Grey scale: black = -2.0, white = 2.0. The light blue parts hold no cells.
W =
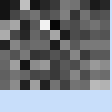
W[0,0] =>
-1.7
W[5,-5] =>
-1.0
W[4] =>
[-1.5, 0.1, -0.5, -0.3, -0.3, -1.6, 0.1, -0.6, -0.1, -0.1, -0.1]
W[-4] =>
[-0.3, -0.7, -0.1, -1.2, -1.1, -0.7, -1.0, 0.1, -1.1, -0.6, -0.6]
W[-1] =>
[-0.4, 0.2, -1.5, 0.5, -1.5, -0.2, -1.0, -0.2, -0.3, 0.9, 0.8]
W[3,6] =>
-1.6
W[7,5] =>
-1.1
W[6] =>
[-0.4, 0.5, -1.7, 0.2, 0.4, -1.1, -0.6, -0.8, -0.1, 0.4, 0.2]
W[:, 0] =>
[-1.7, -1.7, 0.2, 0.7, -1.5, -0.3, -0.4, -0.5, -0.4]
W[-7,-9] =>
-1.5
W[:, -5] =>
[-0.1, 0.0, -0.6, -1.6, 0.1, -1.0, -0.6, -0.7, -1.0]
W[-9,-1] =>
-1.4
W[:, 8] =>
[-1.0, -0.2, -0.4, -1.0, -0.1, -1.1, -0.1, -0.8, -0.3]
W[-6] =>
[0.7, -0.9, -1.4, -0.4, -0.8, 0.6, -1.6, -0.8, -1.0, -0.6, -0.7]
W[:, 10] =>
[-1.4, -0.7, -0.5, -0.7, -0.1, -0.6, 0.2, -0.3, 0.8]
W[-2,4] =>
-0.8
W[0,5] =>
-1.1
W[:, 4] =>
[-1.4, -0.9, 1.8, -0.8, -0.3, -1.1, 0.4, -0.8, -1.5]
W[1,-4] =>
-1.2
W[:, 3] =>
[-1.7, -0.2, -0.6, -0.4, -0.3, -1.2, 0.2, -0.9, 0.5]

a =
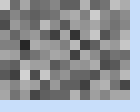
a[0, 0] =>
1.2
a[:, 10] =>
[-0.2, 0.2, 0.1, -0.7, 0.6, -0.6, -0.8, 0.5, 0.8, 0.1]
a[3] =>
[0.3, -0.4, 0.2, 0.4, -0.4, -1.0, 0.6, -1.2, 0.4, 1.1, -0.7, -0.1, 0.8]
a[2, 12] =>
0.1
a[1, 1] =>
0.1
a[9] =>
[0.6, -0.2, 0.4, -0.9, -0.5, -0.4, -0.4, 0.8, -0.3, 0.5, 0.1, 0.6, 0.6]
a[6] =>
[-0.3, -0.5, 0.8, 0.5, 0.5, -0.6, -0.2, 0.4, 0.3, 0.7, -0.8, -0.6, 0.3]
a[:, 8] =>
[0.8, 0.0, 0.3, 0.4, -1.0, 0.7, 0.3, -0.4, -1.0, -0.3]
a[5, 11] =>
-0.2
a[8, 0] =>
0.5
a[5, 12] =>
-0.3
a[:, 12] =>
[0.7, 0.2, 0.1, 0.8, 1.1, -0.3, 0.3, 0.9, -0.9, 0.6]
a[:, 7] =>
[-0.5, 0.7, 0.5, -1.2, 0.9, -1.0, 0.4, -0.4, -0.5, 0.8]
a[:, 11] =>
[1.0, -0.1, -0.2, -0.1, 0.4, -0.2, -0.6, 0.1, -0.2, 0.6]
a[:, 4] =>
[-0.2, -0.3, 0.9, -0.4, 0.5, 0.2, 0.5, 1.1, -0.6, -0.5]
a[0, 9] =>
-0.4
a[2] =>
[-0.8, 0.4, 0.0, -0.4, 0.9, 0.2, -0.6, 0.5, 0.3, 0.6, 0.1, -0.2, 0.1]
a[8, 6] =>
-0.5
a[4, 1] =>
0.0

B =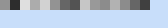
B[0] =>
0.3
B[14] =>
-1.0
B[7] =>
-0.7
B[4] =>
1.3
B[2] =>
1.5

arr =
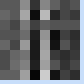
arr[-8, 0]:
-0.6
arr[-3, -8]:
-0.8
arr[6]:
[-0.8, -0.3, 0.0, -1.5, 0.5, -0.7, -1.2, -0.9]
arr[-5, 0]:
-0.7
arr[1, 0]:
-0.4
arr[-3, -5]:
-1.6
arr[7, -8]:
-0.5
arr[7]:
[-0.5, -0.5, 0.5, -1.9, 1.2, -1.7, -1.0, -1.3]
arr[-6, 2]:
-0.1
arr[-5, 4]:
0.3
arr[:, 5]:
[-0.5, -1.4, -0.7, -1.8, -1.7, -1.1, -0.7, -1.7]
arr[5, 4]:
0.6
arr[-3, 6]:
-1.3
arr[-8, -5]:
-1.2
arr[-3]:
[-0.8, -0.4, -0.2, -1.6, 0.6, -1.1, -1.3, -1.1]
